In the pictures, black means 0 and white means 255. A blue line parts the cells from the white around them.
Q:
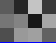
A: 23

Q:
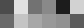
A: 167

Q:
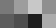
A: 30

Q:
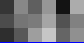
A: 123

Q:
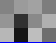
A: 137

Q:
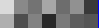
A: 130

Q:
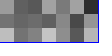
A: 108
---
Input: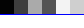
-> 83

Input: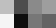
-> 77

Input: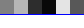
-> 8

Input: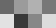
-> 155

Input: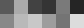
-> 52

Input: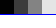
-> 60

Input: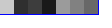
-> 155

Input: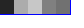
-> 199

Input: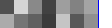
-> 158
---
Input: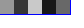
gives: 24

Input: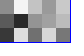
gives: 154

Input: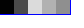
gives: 177

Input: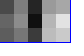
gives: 154

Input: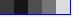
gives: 118

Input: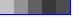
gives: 57

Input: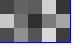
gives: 208

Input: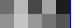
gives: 164

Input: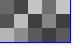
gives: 112

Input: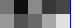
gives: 56
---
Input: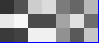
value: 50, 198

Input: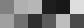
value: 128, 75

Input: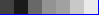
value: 65, 234

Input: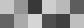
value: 198, 191

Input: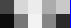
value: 69, 42

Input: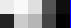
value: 236, 2

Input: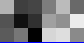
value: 179, 138

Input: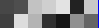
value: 71, 101
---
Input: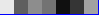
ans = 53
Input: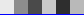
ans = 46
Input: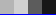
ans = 92
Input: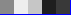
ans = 30
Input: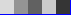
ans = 203
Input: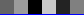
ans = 35
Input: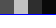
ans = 46
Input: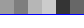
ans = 52
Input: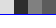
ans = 128
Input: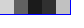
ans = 48
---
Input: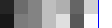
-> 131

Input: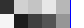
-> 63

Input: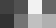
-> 192

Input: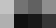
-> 24

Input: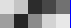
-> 139

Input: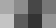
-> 51

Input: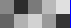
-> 210

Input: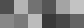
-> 188

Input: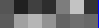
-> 182
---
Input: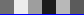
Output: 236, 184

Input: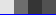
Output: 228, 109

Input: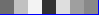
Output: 243, 222

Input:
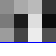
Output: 236, 222

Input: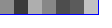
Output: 194, 174

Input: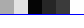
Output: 254, 226

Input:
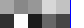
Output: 253, 215

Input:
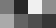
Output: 240, 170
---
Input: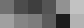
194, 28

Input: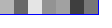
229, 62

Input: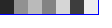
237, 39

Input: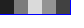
218, 32

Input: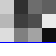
234, 16

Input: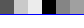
236, 1

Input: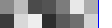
238, 45

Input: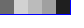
210, 31

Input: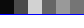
210, 10

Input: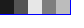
231, 27
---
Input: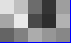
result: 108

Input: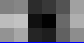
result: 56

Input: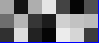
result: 67

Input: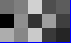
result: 209

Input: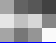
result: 99

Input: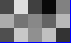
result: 64

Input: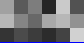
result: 37
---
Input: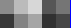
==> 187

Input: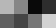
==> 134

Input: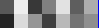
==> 238

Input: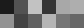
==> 82

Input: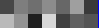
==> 126

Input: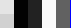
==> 2

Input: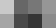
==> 103

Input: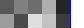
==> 128

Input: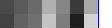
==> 90

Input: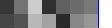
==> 115
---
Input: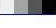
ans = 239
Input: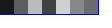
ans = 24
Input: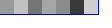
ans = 154
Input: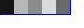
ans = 20
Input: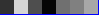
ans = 49
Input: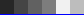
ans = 39
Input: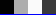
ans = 2
